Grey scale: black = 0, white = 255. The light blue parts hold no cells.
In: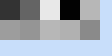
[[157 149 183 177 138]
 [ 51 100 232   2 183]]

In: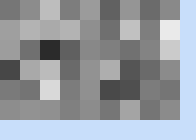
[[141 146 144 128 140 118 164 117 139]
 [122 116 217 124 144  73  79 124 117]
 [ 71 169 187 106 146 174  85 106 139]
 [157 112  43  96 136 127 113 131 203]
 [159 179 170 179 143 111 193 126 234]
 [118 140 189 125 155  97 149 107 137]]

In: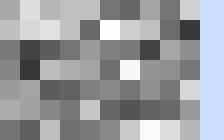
[[114  94 190 112 122 137 202 249 220 183]
 [171 161 135 119 198 102  84  99 105 153]
 [156 163  93  98 127 137 116 144 119 215]
 [133  54 188 174 163 110 248 149 143 119]
 [122  68  93 116 155 129 122  67 166 142]
 [191 215 224 193 106 253 206 192 107  56]
 [169 221 183 192 192 116 102 164 116 208]]

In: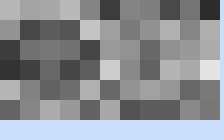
[[100 133 171 153  98 168  83  93  93 137 119]
 [181 129  98 110 176 104 147 161 150 103 121]
 [ 51  64 103  70  94 205 137  98 179 169 228]
 [ 61 113 119 113  70 154 146 104 144 153 171]
 [147  71  92  85 195 159 122 145 176 133 175]
 [182 163 168 185 132  60 132 126  73 116  44]]

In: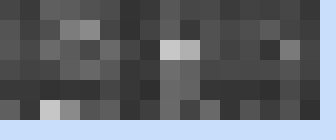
[[ 95  56 198 138  84  93  52  63 105  68 105  53  83  61  81  49]
 [ 57  57  51  54  52  69  55  47 104  99  54  53  53  48  73  55]
 [ 74  67  70  93 103  88  55  59 109  97  71  73  72  73  83  67]
 [ 86  72 106  91  73 105  69  52 199 176  82  66  74  53 122  69]
 [ 84  64  79 124 138  69  50  67  92  57  81  71  78  90  68  61]
 [ 70  58  95  92  82  76  51  57  87  71  73  59  66  63  70  55]]

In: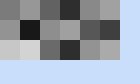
[[199 211 106  46 147 170]
 [147  24 142 160  87  63]
 [123 151  98  46 137 161]]

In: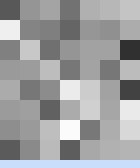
[[ 91 138 186  93 168 177 180]
 [142 154 190 251 120 173 216]
 [155 159  97 171 208 166 234]
 [171 119 140 235 204 162  66]
 [154 156 189 119 163 119 188]
 [128 200 112 149 162 162  48]
 [239 132 127 101 150 144 172]
 [ 88 149 164 114 176 183 196]]
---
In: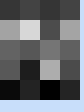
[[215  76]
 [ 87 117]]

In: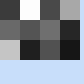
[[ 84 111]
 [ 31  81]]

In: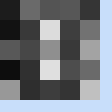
[[ 57 220]
 [ 71 143]]

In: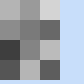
[[122 104]
 [132 187]]

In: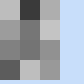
[[118 196]
 [116 145]]

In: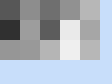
[[157  92]
 [153 181]]
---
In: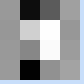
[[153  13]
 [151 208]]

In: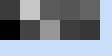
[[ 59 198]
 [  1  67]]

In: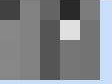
[[ 65 129]
 [135 129]]

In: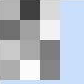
[[180  63]
 [111 161]]

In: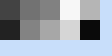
[[ 67 114]
 [ 34 131]]

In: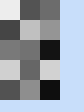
[[237  83]
 [ 69 192]]

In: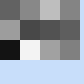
[[ 98 136]
 [157  72]]
